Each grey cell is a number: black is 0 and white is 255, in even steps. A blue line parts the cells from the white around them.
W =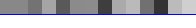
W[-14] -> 136
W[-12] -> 115
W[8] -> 170
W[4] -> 89

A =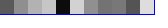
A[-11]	90
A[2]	178
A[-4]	115

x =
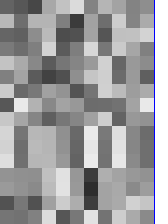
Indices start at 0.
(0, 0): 99
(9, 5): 105
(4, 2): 136
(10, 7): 116
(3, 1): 109
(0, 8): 163
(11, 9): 138
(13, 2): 138
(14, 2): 81
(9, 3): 180
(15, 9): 170
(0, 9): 131
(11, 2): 182
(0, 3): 168
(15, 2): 129
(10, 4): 146
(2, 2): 141
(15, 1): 114
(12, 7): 175
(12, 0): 147
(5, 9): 154
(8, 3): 95
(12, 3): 192
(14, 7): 163
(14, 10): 197
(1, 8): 205
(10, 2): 186
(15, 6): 226
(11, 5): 99
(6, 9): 157
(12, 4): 225
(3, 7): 119

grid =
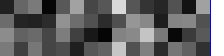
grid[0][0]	33
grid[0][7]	87
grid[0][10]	52
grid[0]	[33, 102, 122, 6, 88, 162, 70, 87, 217, 86, 52, 38, 82, 19, 161]
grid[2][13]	59
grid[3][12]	118
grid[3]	[122, 63, 119, 69, 77, 31, 87, 99, 198, 81, 128, 43, 118, 97, 49]
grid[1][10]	136
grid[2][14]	89
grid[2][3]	70
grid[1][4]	146
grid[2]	[140, 98, 106, 70, 125, 64, 24, 5, 131, 137, 196, 121, 8, 59, 89]
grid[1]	[108, 36, 33, 44, 146, 109, 81, 44, 79, 150, 136, 29, 132, 135, 81]
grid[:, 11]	[38, 29, 121, 43]

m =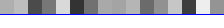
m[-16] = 175
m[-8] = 164
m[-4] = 198
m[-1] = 148
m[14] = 238
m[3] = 119

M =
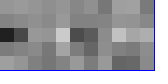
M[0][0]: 150
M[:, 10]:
[122, 136, 174, 141, 138]
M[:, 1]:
[154, 138, 72, 131, 149]
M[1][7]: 132
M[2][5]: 76
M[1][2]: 144
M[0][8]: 159
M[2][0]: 32
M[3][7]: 142
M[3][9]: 123
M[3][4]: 164
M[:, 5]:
[135, 130, 76, 125, 153]
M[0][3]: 143
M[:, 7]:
[119, 132, 140, 142, 153]

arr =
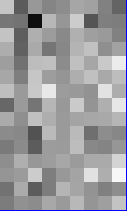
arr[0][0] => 197
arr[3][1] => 97
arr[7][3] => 182
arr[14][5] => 184
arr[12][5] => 164
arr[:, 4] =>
[141, 150, 137, 135, 140, 149, 156, 152, 154, 154, 155, 167, 152, 181, 154]
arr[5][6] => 192
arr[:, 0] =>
[197, 118, 195, 173, 158, 167, 190, 103, 171, 139, 122, 142, 149, 114, 124]
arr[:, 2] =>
[152, 14, 175, 170, 189, 198, 200, 117, 192, 82, 92, 151, 204, 92, 140]
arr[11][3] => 157
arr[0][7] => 129
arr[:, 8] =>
[100, 125, 129, 162, 236, 189, 173, 231, 182, 135, 150, 212, 247, 141, 195]
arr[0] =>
[197, 91, 152, 133, 141, 166, 161, 129, 100]
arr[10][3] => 156
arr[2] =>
[195, 94, 175, 156, 137, 176, 159, 154, 129]
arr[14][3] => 168
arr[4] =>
[158, 113, 189, 192, 140, 192, 166, 201, 236]
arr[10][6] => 136
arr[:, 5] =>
[166, 204, 176, 180, 192, 174, 153, 202, 164, 186, 189, 155, 164, 165, 184]
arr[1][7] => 127
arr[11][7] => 170
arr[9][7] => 141
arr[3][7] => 143
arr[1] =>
[118, 115, 14, 183, 150, 204, 85, 127, 125]
